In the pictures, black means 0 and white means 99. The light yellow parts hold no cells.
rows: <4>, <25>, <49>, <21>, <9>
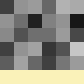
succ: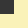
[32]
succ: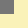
[60]
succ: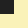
[50]
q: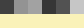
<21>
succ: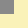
[32]

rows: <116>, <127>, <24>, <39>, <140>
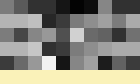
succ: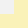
[8]
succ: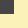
[52]
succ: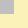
[15]
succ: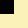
[5]
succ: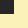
[23]

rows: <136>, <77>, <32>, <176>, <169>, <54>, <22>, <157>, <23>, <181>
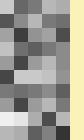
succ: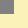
[20]
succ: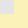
[67]

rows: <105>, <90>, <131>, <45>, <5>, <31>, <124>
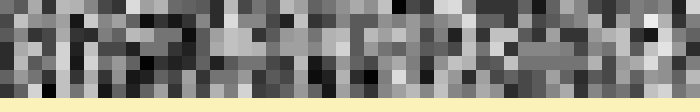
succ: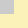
[52]
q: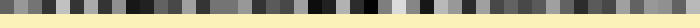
<31>
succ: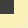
[28]
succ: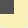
[35]
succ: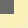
[38]

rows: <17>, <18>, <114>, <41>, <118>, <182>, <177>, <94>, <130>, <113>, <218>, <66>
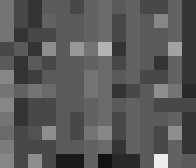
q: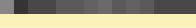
<94>
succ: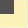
[55]
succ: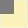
[28]
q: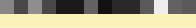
<66>
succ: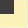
[35]
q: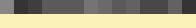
<182>

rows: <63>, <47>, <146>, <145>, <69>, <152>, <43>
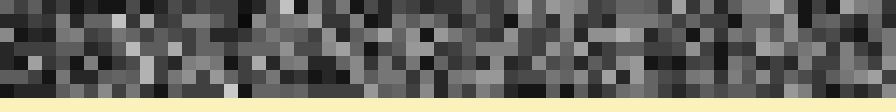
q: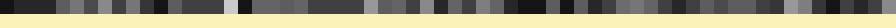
<43>
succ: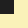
[46]
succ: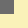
[46]
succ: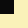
[53]
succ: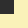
[53]
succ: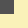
[53]

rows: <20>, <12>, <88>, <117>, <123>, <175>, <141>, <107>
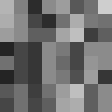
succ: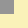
[54]
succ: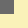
[27]
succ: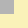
[50]
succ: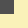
[61]
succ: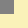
[17]

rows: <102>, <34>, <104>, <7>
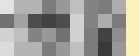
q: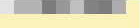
<102>
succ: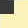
[59]
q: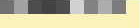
<34>
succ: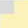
[70]

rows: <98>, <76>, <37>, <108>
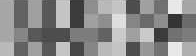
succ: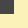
[52]
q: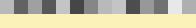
<108>
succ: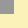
[44]
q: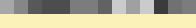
<37>

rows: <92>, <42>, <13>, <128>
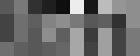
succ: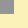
[55]
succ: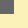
[65]
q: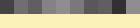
<42>
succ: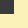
[62]
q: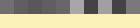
<128>
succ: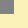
[55]

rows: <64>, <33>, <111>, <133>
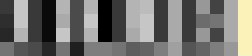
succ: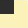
[77]
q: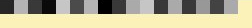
<111>
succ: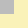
[22]
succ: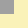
[33]
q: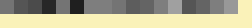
<133>
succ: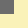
[45]

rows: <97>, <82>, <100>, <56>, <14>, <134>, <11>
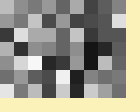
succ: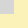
[96]
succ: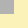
[19]
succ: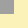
[43]

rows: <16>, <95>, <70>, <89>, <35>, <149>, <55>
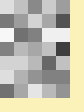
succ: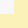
[44]
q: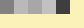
<89>
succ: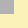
[57]
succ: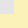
[72]
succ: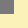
[61]

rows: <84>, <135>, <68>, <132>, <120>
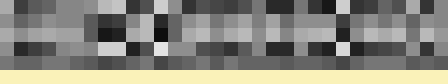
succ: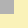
[72]
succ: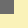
[55]
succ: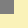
[63]
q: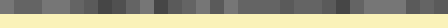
<120>
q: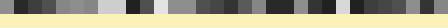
<132>

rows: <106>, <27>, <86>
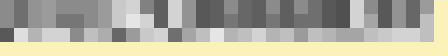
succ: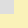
[70]
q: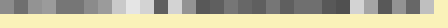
<27>
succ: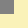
[37]
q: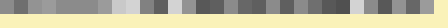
<106>
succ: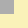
[40]

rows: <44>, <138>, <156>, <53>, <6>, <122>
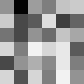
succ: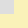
[24]
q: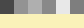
<6>
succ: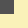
[83]
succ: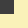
[39]
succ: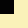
[61]
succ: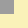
[49]
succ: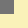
[28]

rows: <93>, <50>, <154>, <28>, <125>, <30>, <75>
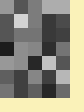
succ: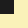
[55]
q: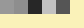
<125>
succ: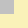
[33]
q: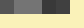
<154>
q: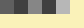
<30>

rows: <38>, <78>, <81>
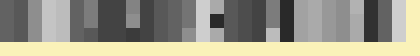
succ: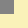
[26]
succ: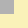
[19]
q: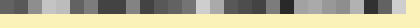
<38>

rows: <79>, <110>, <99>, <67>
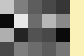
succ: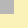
[53]
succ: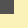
[28]
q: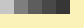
<79>
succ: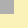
[14]
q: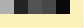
<99>
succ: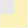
[42]
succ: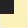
[32]

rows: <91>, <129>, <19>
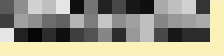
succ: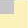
[55]
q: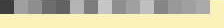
<129>
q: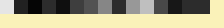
<19>
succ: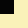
[17]
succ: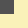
[52]

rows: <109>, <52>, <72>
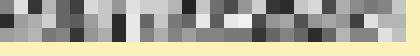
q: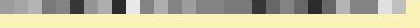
<72>
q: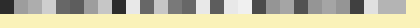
<52>
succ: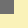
[29]
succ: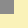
[47]

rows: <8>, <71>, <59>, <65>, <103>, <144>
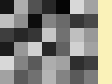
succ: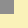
[5]
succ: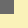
[21]
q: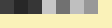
<59>
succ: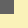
[81]
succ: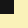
[67]
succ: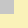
[44]
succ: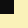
[51]

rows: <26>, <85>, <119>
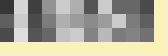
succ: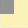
[79]
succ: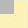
[48]
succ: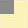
[60]
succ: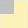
[79]

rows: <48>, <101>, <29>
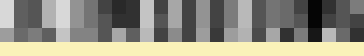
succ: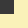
[61]
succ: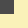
[65]
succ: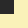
[19]

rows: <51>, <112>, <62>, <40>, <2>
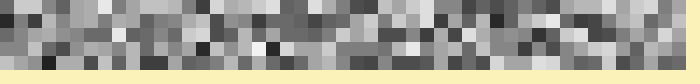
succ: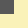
[64]
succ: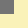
[71]
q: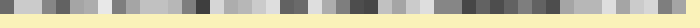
<51>
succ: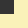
[38]
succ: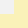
[16]
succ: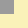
[38]

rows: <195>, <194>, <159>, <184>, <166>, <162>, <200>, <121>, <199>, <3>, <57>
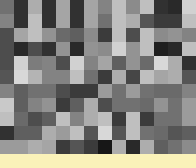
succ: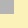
[51]
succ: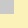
[37]
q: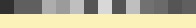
<3>
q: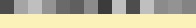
<159>
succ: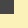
[74]
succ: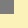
[51]

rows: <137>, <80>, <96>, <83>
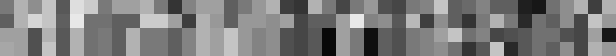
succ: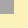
[62]
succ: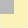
[24]
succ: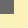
[51]

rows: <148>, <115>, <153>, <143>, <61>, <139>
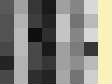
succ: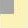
[45]
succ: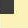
[14]
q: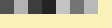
<115>
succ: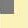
[21]

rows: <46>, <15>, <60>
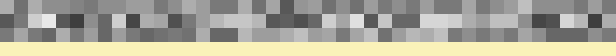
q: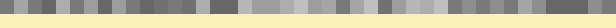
<60>
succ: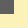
[31]
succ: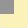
[61]
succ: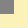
[47]

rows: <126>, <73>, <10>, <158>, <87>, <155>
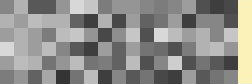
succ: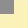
[77]
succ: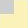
[31]
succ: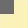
[31]
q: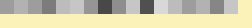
<10>
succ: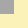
[20]

